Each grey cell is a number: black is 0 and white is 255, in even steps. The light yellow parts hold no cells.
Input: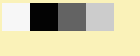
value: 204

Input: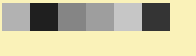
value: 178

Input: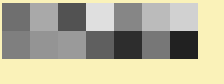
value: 209

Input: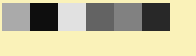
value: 170

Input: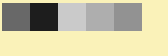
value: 174

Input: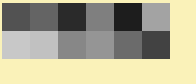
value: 193
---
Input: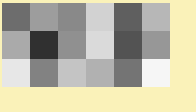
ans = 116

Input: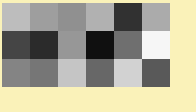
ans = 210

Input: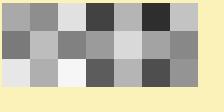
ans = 78

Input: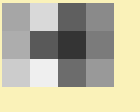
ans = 108

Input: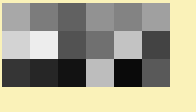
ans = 10

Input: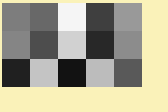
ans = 188

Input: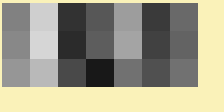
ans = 80

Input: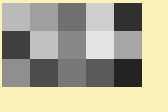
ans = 90
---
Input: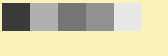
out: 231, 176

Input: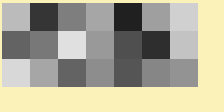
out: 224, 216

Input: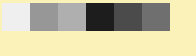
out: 239, 175

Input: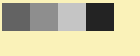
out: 197, 142

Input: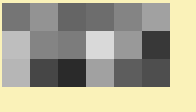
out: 217, 190

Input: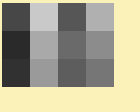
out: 201, 176

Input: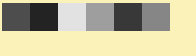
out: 226, 158

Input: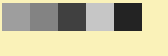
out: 198, 158

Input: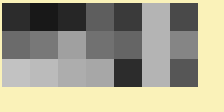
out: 194, 187

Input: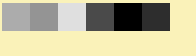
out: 223, 172
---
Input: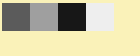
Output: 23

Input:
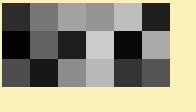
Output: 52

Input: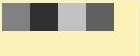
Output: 193

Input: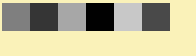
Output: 200

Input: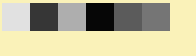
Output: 91

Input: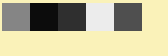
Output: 236

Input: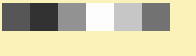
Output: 198
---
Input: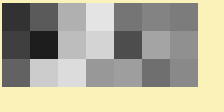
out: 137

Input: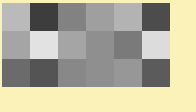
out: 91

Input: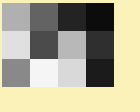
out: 27

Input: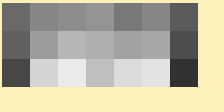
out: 49

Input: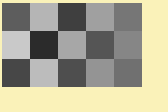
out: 112

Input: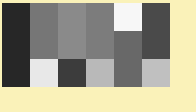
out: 192

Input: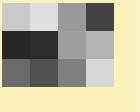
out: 215

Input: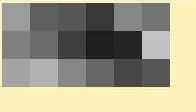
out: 86

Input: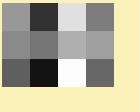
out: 103
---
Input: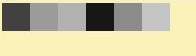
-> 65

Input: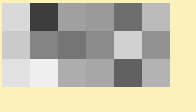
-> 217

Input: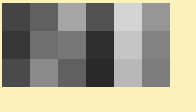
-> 68

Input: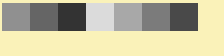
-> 144

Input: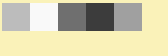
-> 188

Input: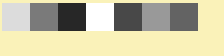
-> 220

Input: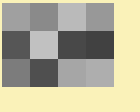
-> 160

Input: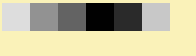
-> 221

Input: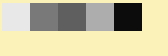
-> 232

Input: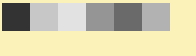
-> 51
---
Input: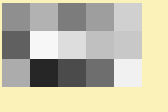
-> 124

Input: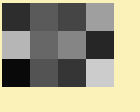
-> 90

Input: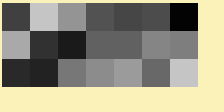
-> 70

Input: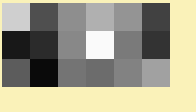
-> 176

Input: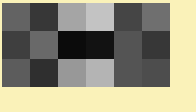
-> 195

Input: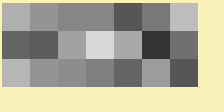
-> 86

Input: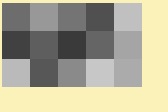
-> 116

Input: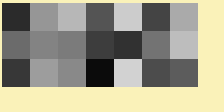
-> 204
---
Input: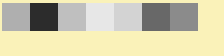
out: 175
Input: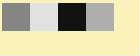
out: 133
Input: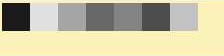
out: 26
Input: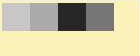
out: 199
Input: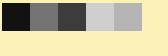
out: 18
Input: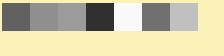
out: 97
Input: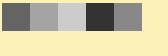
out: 100
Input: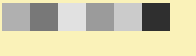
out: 176
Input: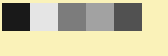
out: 25
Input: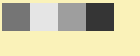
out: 117
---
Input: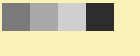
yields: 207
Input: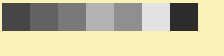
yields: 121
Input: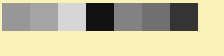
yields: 214
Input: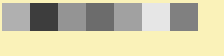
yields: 148
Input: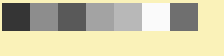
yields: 89
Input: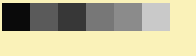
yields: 55
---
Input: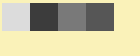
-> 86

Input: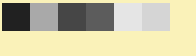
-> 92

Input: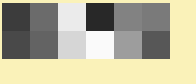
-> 40

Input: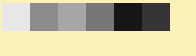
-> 118

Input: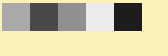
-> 236

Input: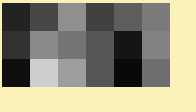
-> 65

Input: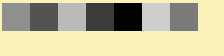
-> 60
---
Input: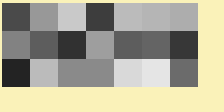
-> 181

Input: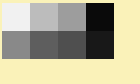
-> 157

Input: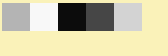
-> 70

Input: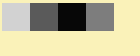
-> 7

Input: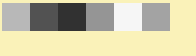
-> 246

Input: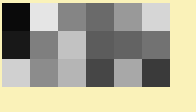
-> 153

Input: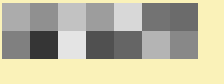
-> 115
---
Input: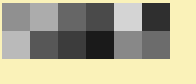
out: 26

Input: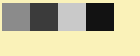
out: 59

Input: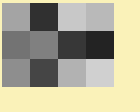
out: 69

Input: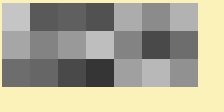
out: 160

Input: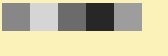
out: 107

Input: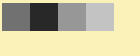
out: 40

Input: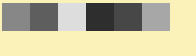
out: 46
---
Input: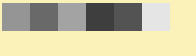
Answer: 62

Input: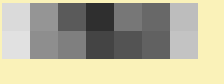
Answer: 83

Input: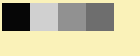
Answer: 208

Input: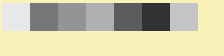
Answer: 92

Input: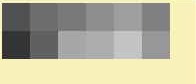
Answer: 173

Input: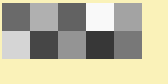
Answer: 148

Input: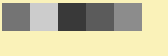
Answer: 57
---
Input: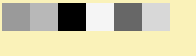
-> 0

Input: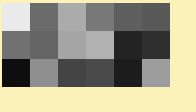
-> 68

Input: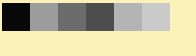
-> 108

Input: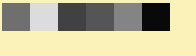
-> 65

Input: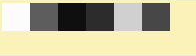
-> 15

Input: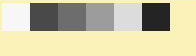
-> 109

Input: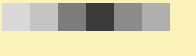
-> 124

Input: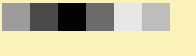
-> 3
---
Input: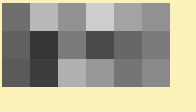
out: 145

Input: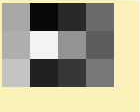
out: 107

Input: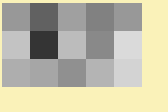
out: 152

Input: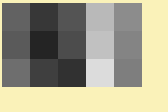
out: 140

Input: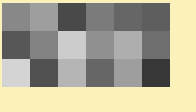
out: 94

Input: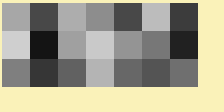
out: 60

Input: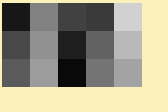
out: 209
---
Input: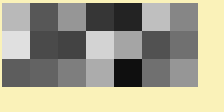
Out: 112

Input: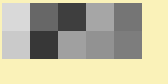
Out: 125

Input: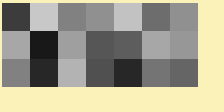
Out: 151

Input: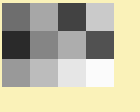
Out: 81

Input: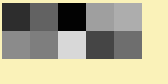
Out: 110

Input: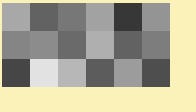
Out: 125
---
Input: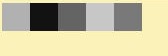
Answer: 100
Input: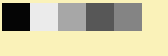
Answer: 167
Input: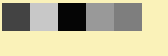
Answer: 5
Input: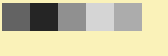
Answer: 144
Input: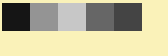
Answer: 199
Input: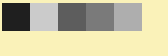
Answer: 93
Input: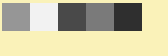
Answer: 73
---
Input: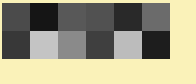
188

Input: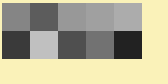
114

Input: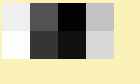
17

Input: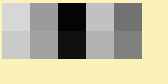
177

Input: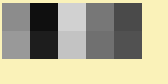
112

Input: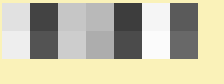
251

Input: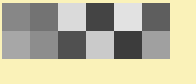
60

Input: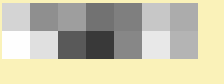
232

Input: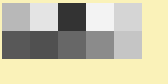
139

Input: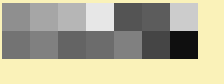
69
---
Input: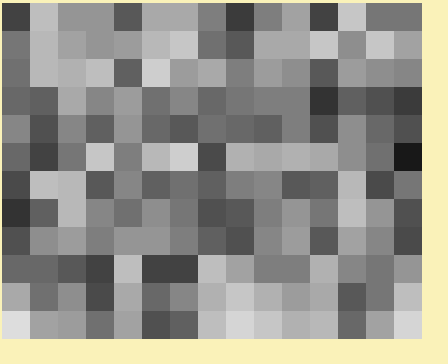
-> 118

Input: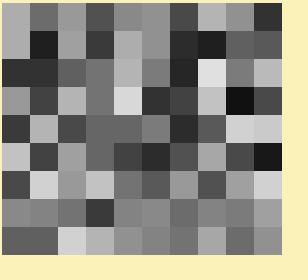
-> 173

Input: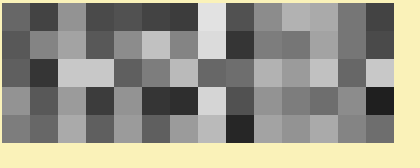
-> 88

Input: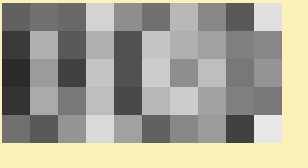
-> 58

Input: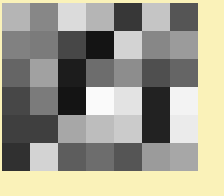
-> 129

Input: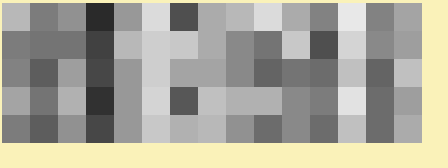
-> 124

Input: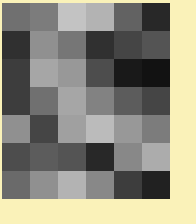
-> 48
